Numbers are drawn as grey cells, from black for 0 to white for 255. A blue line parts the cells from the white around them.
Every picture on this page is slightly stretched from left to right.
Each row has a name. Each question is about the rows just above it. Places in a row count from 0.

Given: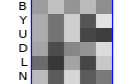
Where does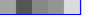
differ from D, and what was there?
1, [77]
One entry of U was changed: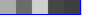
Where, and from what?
1, [115]

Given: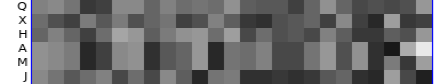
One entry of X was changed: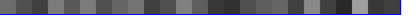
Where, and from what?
16, [88]
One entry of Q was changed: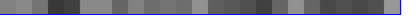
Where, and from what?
15, [88]
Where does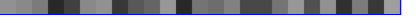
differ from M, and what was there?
7, [48]
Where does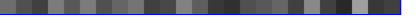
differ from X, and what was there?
10, [80]
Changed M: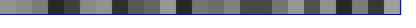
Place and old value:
21, [48]
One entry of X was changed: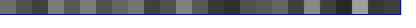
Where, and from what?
12, [94]
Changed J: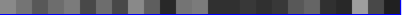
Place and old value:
4, [129]

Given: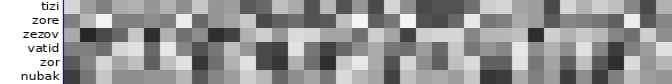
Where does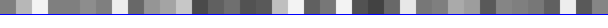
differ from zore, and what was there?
23, [74]
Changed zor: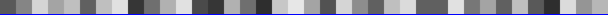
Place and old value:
19, [170]

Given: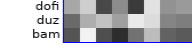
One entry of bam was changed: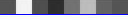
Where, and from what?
7, [90]
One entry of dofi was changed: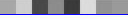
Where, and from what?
5, [226]
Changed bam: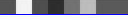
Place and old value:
6, [98]
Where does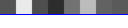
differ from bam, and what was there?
1, [242]

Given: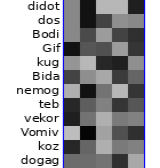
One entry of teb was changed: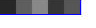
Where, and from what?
2, [129]
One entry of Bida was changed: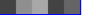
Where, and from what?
3, [59]
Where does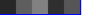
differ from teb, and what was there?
3, [53]
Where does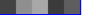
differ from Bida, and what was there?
4, [101]
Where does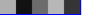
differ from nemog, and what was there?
2, [115]
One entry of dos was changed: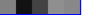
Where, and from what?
0, [136]
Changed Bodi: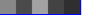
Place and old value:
2, [156]

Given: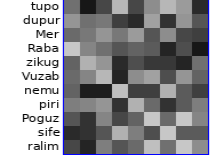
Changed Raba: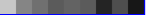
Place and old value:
3, [85]
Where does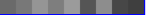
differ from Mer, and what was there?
3, [120]

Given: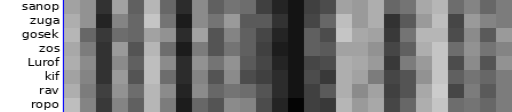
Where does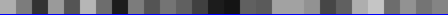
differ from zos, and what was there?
0, [168]
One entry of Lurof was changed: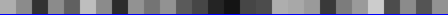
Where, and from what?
23, [197]
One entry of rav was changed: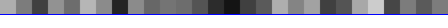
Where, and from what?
18, [139]
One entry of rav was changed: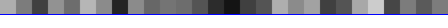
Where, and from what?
16, [90]
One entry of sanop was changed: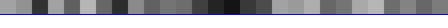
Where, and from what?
15, [64]
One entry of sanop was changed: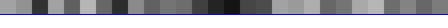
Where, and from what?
15, [64]

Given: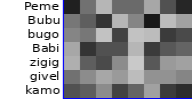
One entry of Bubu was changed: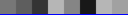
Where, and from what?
6, [188]
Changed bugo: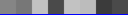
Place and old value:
3, [66]
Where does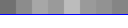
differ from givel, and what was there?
5, [146]
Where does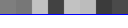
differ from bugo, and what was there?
0, [133]
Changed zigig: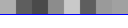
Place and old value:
5, [88]
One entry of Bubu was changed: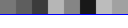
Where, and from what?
2, [52]
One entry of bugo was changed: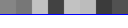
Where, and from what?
7, [74]

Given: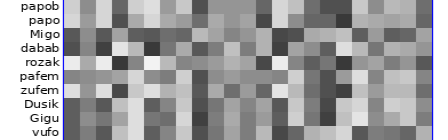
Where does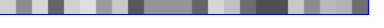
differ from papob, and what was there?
8, [80]
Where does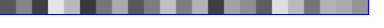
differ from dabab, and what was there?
0, [80]

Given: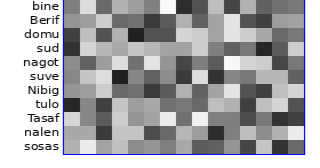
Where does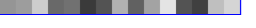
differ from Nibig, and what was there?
6, [91]
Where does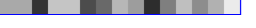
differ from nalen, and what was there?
2, [58]
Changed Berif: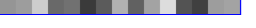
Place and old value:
10, [228]
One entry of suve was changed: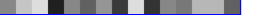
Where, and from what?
6, [141]
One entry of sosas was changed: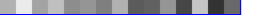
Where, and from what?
7, [169]

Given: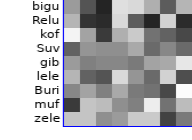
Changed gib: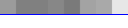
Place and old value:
2, [135]
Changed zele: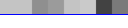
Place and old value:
4, [202]
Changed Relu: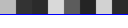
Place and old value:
0, [181]
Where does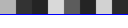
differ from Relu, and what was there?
2, [43]
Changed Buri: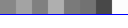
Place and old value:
3, [169]
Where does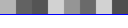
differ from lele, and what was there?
3, [217]

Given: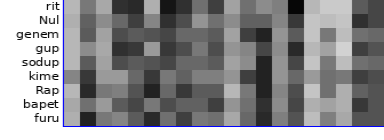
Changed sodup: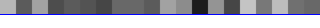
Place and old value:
12, [34]
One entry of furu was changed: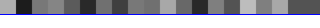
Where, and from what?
1, [34]
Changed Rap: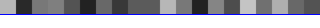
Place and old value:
18, [97]
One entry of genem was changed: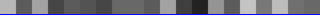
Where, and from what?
3, [77]
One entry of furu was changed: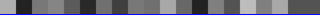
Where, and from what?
12, [41]
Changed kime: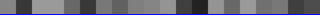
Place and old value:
9, [127]
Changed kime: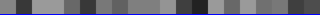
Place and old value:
13, [148]

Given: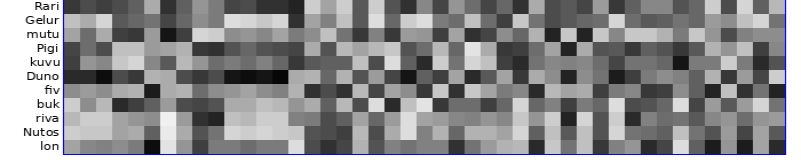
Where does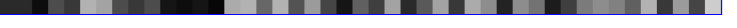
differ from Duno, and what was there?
6, [171]
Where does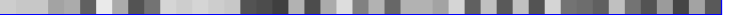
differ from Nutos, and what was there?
18, [184]
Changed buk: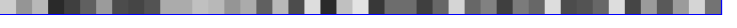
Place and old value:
1, [141]

